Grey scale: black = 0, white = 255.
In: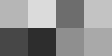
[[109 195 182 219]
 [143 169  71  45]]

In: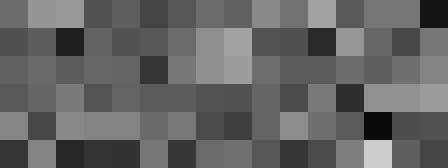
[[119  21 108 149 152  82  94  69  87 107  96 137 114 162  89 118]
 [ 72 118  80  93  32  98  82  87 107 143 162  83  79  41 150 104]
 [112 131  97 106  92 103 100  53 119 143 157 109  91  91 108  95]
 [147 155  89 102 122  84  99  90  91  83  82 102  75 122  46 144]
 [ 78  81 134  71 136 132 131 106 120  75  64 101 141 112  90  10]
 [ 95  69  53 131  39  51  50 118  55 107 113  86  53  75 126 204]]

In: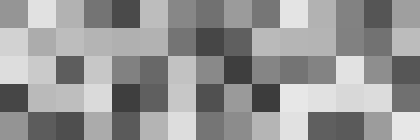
[[ 85 159 149 225 178 116  74 189 135 113 155 118 228 178 130]
 [114 188 210 172 189 180 176 178 116  70  95 186 181 180 129]
 [142  86 221 202  93 199 129 104 194 137  62 133 116 131 226]
 [220 112  70 186 190 218  62  95 199  80 154  60 231 225 216]
 [156 231 148  92  78 171  90 180 221 117 140 181 225  95  90]]

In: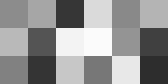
[[137 180 140 166  54 218]
 [148  64 185  84 243 251]
 [232  45 129  52 199 119]]

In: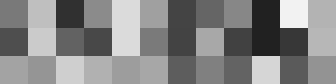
[[242 179 121 191  48 139 219 160  68 101 135  33]
 [ 55 183  78 203  98  72 219 122  67 168  65  33]
 [ 90 147 163 149 207 177 157 167  93 128  99 214]]

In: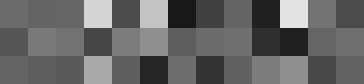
[[115  75 107 100 102 213  76 195  24  65 100  32 228]
 [101 111  85 121 114  69 124 143  94 107 112  47  32]
 [ 71  98 100  94  89 170  95  38 109  52  97 124 143]]

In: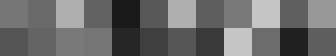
[[ 95 152 118 106 175  98  26  87 175  94 121 197]
 [ 32  94  84 100 121 117  38  63  86  57 197 108]]

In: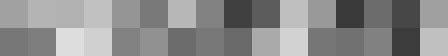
[[ 71 160 161 180 177 193 149 121 183 130  64  92 191 153  58 108]
 [ 60 192 119 126 221 208 130 145 108 120 105 170 210 118 113 129]]
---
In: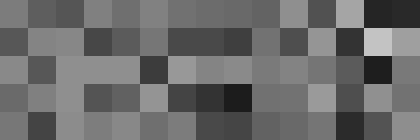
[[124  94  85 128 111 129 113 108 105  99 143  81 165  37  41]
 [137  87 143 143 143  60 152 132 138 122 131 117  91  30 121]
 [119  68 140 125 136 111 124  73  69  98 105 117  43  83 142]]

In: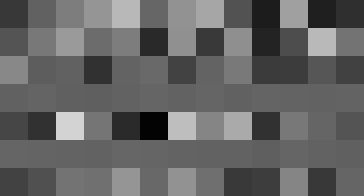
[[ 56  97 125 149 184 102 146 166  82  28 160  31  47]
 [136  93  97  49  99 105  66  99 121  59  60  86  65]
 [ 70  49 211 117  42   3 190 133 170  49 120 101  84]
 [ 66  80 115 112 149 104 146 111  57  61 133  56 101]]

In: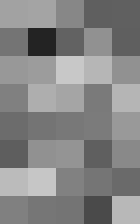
[[162 164 135  95  96]
 [152 156 200 182 145]
 [108 116 120 123 153]
 [187 198 129 117 106]]

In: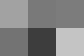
[[162 121 124]]

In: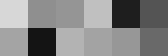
[[215 143 149 192  30  84]]

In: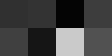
[[48 51  4 61]]

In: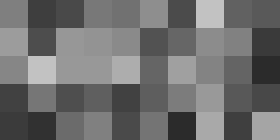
[[127  62  73 120 113 142  75 194  97  89]
 [134 194 152 152 173 101 160 131 100  43]
 [ 59  49 107 128  74 116  43 169  63 165]]
